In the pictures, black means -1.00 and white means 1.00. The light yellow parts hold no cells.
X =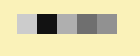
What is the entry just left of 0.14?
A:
-0.13
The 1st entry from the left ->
0.60

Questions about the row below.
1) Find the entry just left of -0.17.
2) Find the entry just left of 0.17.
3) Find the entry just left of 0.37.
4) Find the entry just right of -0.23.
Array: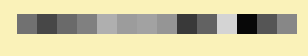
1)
-0.44
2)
0.27
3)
0.00
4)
0.66

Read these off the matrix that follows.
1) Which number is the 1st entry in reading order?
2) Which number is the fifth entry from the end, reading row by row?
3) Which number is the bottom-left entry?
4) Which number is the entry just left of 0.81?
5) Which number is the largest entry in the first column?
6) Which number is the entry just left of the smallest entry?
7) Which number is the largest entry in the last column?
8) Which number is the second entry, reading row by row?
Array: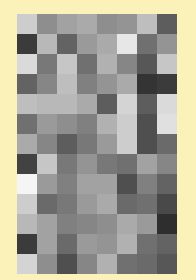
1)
0.61
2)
0.05
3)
0.66
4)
0.33
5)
0.92
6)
0.21
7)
0.76
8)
0.11

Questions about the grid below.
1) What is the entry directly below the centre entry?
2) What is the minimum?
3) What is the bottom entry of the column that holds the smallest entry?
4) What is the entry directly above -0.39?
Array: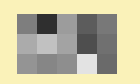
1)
0.11
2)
-0.63
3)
0.05
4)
-0.28

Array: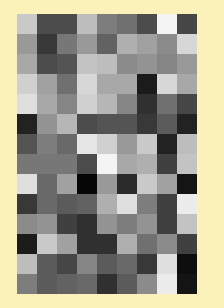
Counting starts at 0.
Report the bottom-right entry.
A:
-0.84
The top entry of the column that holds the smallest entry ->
0.48
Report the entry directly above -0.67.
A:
0.32
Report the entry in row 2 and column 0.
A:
0.32
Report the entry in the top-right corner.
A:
-0.45
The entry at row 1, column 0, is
0.20
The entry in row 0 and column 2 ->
-0.40
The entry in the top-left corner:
0.58
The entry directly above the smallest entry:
-0.40
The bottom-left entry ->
-0.02
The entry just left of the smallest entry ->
0.26
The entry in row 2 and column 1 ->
-0.40
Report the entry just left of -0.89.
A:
0.75
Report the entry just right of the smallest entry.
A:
0.20
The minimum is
-0.95
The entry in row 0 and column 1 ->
-0.40
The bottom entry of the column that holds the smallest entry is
-0.18

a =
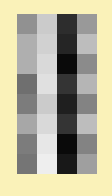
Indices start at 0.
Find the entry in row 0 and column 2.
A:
-0.65
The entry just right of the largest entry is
-0.81
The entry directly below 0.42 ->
0.03
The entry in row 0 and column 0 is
0.14
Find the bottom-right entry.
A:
0.25
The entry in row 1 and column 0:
0.37
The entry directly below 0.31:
-0.03
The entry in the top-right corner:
0.20
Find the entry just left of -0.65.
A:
0.59
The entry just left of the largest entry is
-0.08

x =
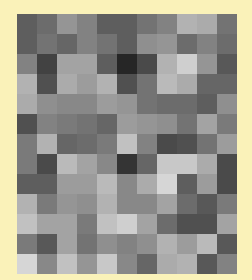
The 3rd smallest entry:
-0.48
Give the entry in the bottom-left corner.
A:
0.68
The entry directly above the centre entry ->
0.22
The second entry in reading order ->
-0.15
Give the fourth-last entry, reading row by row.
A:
0.34
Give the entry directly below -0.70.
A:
-0.37
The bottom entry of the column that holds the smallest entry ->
0.07
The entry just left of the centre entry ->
-0.04
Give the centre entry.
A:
0.51
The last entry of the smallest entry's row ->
-0.31
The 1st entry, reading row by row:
-0.26
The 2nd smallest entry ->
-0.59
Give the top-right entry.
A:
-0.10
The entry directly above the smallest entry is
-0.26
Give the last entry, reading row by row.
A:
0.02
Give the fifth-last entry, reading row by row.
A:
-0.20
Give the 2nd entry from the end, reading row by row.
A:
-0.31
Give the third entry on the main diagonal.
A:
0.28
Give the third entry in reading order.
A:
0.17
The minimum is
-0.70
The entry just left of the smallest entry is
-0.26
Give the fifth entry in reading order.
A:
-0.26
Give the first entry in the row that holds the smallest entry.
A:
0.02
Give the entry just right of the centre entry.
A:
0.02
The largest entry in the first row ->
0.40

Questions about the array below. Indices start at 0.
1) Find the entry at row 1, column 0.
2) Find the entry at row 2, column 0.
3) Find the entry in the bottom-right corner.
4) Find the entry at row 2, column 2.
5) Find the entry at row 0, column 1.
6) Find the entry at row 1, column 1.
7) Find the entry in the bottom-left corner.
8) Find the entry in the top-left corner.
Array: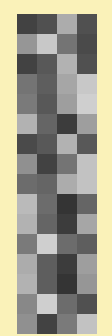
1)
0.18
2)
-0.48
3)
0.52
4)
0.40
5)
-0.37
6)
0.57
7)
0.13
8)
-0.48

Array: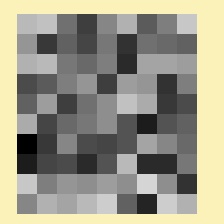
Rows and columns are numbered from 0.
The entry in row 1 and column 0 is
0.17
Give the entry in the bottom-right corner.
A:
0.39
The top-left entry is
0.45
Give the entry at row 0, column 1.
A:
0.51
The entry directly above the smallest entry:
0.34
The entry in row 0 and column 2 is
-0.12
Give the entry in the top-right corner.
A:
0.56
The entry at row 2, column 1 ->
0.45
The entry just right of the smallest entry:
-0.56
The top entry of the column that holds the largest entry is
-0.29
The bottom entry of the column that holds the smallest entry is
0.05
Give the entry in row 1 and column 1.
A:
-0.56
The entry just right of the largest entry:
0.11
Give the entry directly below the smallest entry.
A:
-0.78
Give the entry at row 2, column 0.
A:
0.39

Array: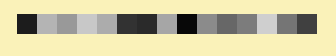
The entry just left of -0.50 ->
-0.08
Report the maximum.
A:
0.62

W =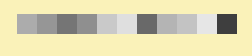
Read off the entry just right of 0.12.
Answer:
0.58
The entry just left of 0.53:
0.41

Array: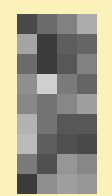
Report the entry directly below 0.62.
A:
-0.10
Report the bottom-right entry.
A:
0.18
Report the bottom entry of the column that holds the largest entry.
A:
0.12
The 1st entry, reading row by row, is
-0.43
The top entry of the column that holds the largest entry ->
-0.16
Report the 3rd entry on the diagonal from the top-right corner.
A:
-0.54
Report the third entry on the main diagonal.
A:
-0.32
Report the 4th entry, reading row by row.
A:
0.34
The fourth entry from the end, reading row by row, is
-0.54
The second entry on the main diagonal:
-0.54
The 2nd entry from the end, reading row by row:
0.24

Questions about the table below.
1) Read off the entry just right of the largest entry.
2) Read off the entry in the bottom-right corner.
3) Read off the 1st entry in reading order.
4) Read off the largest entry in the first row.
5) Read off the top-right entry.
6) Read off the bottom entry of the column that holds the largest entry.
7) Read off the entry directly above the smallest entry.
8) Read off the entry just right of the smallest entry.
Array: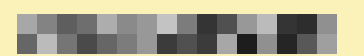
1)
-0.03
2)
0.25
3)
0.31
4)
0.53
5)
0.13
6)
-0.54
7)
0.19
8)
0.13
